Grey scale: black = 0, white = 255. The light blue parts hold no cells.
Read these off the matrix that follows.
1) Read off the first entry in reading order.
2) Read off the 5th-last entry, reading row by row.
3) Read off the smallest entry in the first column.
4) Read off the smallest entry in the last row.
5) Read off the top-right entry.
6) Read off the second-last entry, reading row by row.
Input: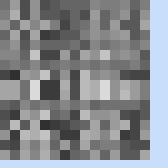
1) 113
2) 101
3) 69
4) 59
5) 125
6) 89

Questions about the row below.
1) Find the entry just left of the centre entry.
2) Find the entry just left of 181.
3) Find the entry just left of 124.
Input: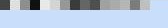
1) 151
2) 171
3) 181

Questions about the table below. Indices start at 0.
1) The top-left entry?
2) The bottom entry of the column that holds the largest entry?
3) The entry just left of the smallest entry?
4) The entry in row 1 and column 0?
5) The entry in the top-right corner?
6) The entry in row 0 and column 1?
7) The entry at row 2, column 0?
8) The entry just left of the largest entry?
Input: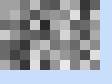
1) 161
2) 232
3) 202
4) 161
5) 97
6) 161
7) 106
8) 150

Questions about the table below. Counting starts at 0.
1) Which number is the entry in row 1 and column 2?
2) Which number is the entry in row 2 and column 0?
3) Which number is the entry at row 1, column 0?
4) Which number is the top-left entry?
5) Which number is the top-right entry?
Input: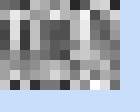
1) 192
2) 80
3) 172
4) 110
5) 39
